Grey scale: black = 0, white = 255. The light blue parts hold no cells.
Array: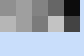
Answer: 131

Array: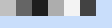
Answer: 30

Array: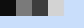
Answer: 61

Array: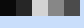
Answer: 211

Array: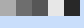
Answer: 86

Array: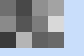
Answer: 144

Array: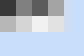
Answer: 92

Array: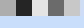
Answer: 227
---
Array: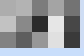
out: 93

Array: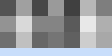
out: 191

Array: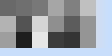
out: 30

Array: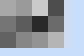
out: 134

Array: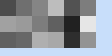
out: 103

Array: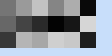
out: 181

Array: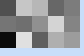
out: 224

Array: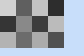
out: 108
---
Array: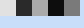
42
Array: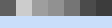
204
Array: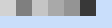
127
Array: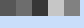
109
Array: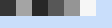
164
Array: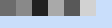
137
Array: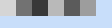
114
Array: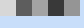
93
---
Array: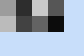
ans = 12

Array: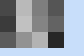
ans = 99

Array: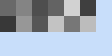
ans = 188

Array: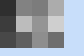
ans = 207

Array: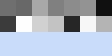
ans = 181

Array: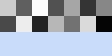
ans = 4

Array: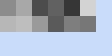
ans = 118

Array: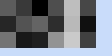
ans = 16

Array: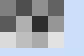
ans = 149
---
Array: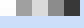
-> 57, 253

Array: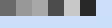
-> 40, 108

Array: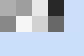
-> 40, 136

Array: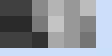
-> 187, 65

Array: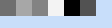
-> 82, 111

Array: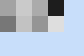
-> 29, 119

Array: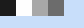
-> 108, 27

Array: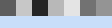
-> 148, 93

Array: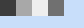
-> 112, 60
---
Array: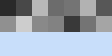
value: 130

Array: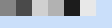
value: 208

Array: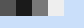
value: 85

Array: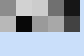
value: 8

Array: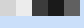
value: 235

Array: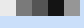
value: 122

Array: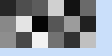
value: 242

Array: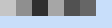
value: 47

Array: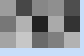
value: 199

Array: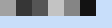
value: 85
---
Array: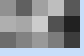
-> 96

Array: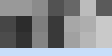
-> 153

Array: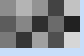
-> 180

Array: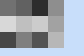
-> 97

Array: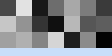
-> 226

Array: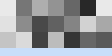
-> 118

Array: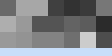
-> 167

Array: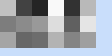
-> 66

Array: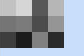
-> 214

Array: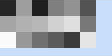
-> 158
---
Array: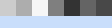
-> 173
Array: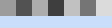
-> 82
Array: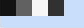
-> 97
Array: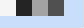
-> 36
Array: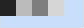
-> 187
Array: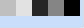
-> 226
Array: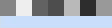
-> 238
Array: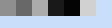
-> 104
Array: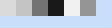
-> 196
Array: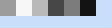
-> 247
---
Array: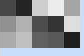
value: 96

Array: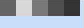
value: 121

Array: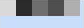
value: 110

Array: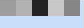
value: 35

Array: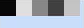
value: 135

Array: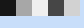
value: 239

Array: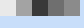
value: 57
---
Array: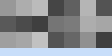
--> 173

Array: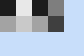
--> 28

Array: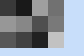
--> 79

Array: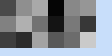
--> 121

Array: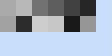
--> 65

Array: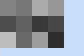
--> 57
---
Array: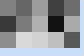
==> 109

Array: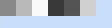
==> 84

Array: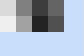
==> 239

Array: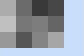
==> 192

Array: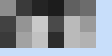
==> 96

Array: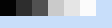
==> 229

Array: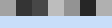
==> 147
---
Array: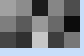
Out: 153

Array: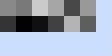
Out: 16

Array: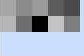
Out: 2

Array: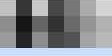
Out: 100

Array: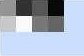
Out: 120

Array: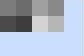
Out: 211

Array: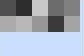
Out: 151

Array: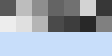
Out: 181
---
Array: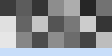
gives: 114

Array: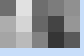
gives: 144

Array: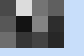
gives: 95

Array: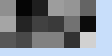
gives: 100

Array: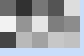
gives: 221

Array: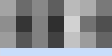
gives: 121

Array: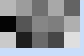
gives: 99

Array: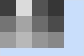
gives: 54
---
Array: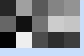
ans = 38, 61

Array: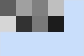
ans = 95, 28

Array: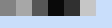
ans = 131, 198

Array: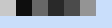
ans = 200, 148

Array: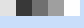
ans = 226, 254

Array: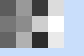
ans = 92, 234

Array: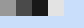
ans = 152, 227
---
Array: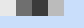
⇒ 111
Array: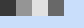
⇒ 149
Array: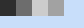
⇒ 109
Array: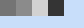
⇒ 139
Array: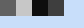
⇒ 199
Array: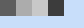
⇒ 172
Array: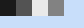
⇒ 83
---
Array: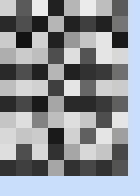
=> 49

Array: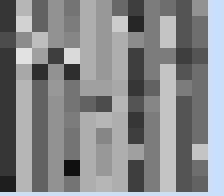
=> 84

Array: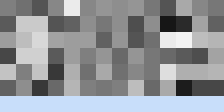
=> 71

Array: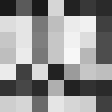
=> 206

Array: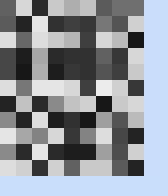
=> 91
